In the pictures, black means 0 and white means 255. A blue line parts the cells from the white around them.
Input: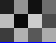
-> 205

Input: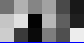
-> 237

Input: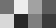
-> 237

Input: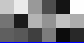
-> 254

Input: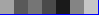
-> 198

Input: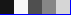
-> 248

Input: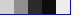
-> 237

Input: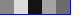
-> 219
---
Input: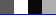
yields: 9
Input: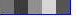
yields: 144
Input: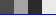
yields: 43
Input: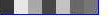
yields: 169
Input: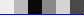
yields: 10
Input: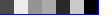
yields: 148
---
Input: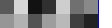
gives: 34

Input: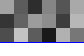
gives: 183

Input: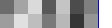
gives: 149

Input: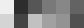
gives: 80

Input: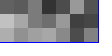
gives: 70

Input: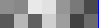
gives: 108

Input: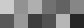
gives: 38

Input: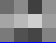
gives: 158

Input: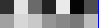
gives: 188

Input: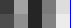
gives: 236
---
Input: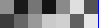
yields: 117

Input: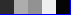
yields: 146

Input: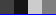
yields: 204

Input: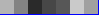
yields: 42

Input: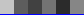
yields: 65

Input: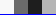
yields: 30

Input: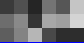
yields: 37

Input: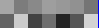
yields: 137

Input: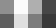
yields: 175

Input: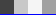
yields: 245
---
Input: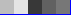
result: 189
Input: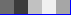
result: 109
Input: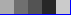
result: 172
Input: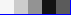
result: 246
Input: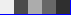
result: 239
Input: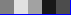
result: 128
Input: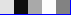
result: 227
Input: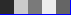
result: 42
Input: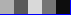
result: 176
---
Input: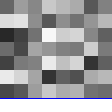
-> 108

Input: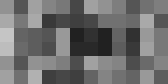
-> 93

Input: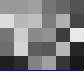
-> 24

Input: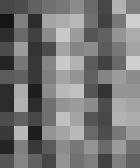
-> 97

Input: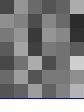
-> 180
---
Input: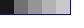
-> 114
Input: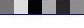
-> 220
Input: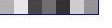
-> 231
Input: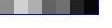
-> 209
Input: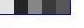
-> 36
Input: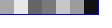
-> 232
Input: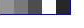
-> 121
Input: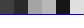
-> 42
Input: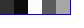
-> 12
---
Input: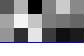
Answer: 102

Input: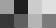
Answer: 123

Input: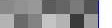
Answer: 158

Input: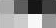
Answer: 150

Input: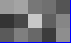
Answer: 134

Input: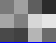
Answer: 229

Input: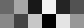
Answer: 152

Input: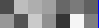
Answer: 128

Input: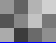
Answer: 120

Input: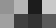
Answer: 91
